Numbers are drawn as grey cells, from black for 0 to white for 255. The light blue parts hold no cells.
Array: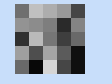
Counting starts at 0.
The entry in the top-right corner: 70
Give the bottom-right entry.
15
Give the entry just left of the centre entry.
186
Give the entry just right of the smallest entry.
213
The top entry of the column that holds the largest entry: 173
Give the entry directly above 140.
192
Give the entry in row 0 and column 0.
111

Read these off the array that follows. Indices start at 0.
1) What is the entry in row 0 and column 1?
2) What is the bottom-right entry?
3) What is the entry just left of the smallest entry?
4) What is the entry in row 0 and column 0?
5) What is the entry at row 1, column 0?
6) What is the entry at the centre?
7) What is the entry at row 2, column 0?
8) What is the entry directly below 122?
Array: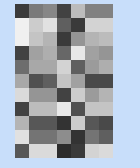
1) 122
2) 218
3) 218
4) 58
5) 240
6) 196
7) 240
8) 204

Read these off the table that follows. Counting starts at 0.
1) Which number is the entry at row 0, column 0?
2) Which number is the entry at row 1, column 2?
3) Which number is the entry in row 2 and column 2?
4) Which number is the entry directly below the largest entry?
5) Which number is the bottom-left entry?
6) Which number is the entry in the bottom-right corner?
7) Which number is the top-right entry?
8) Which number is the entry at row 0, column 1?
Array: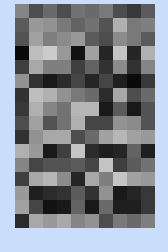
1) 133
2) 146
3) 127
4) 127
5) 43
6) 127
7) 91
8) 77

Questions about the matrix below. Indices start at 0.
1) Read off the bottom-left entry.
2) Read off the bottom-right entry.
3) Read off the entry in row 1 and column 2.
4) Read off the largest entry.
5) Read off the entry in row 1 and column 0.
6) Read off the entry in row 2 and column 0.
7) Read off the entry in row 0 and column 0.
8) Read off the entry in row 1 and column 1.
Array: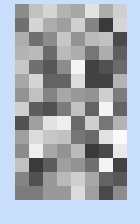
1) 124
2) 140
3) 173
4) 250
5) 112
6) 173
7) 140
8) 213

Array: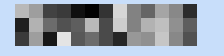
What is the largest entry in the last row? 228
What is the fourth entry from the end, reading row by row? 144
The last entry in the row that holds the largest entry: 81
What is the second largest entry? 214
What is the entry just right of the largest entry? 88
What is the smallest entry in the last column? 44
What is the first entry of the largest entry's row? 58
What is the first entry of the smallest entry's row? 185
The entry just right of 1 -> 51
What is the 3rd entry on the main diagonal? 23
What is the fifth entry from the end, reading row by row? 152
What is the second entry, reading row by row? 158

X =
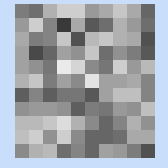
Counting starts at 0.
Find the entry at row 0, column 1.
110
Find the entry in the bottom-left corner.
138
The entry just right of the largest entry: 213
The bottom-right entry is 81
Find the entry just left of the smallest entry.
132
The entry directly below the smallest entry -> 198
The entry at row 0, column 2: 177
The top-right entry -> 102
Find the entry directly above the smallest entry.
206
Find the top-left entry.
124
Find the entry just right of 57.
169
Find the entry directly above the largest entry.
161
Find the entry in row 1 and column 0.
153
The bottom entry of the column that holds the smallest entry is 110
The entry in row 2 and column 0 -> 169
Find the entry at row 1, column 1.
206
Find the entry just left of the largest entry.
118
